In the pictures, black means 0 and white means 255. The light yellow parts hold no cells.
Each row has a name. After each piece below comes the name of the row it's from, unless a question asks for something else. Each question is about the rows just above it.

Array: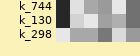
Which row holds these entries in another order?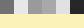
k_744
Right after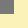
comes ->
[218]
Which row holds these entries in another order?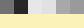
k_744
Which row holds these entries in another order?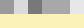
k_298
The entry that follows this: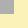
[113]
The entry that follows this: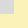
[154]

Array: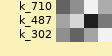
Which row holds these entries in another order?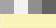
k_302
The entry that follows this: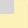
[30]
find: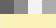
k_710
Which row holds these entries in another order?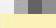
k_710

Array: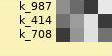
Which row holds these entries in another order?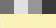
k_708
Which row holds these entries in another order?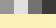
k_708
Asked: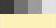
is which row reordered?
k_414
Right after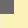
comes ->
[58]
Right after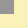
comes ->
[224]

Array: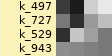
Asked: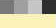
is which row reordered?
k_529
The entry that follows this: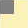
[120]
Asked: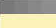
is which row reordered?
k_943
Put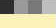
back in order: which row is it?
k_727
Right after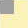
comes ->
[120]

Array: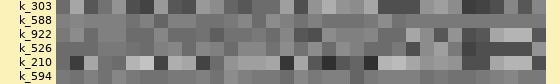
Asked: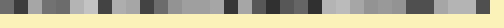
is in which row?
k_210
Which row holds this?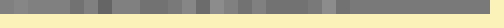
k_588
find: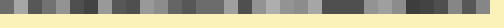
k_303
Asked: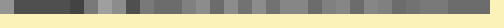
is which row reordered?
k_526
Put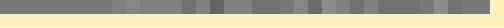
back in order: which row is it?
k_588
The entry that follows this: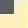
[114]

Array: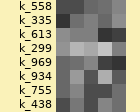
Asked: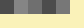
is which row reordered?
k_438
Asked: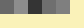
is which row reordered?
k_335
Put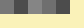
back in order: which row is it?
k_438
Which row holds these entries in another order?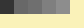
k_335
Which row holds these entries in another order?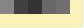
k_969
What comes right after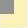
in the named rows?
[181]
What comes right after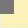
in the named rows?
[76]

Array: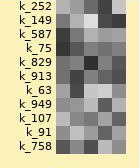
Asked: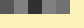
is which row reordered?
k_829
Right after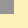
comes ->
[186]
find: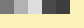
k_149
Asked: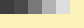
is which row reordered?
k_149
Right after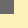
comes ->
[67]
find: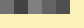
k_913

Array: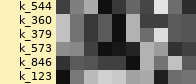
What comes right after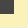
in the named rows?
[228]
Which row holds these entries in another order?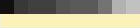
k_360

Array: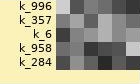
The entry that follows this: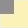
[96]
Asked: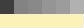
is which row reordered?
k_6
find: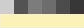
k_996
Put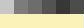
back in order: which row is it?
k_958
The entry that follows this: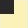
[90]
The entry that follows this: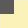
[62]
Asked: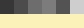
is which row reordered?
k_996

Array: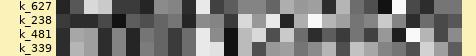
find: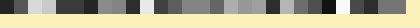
k_627
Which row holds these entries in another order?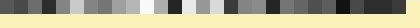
k_238
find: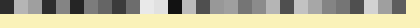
k_339
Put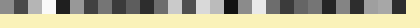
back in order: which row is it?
k_481
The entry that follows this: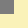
[101]
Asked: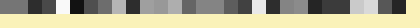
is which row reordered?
k_627
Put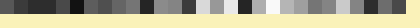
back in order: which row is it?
k_238

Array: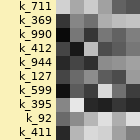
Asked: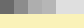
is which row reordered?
k_92
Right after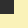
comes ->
[140]

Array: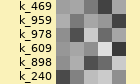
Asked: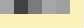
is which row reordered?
k_469
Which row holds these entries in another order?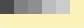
k_240
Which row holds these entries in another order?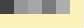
k_959
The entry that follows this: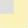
[58]
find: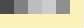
k_240
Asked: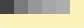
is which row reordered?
k_959
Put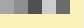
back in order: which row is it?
k_978

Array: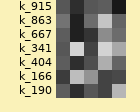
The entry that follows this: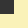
[140]
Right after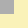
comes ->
[100]
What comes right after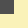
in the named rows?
[174]
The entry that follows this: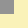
[67]

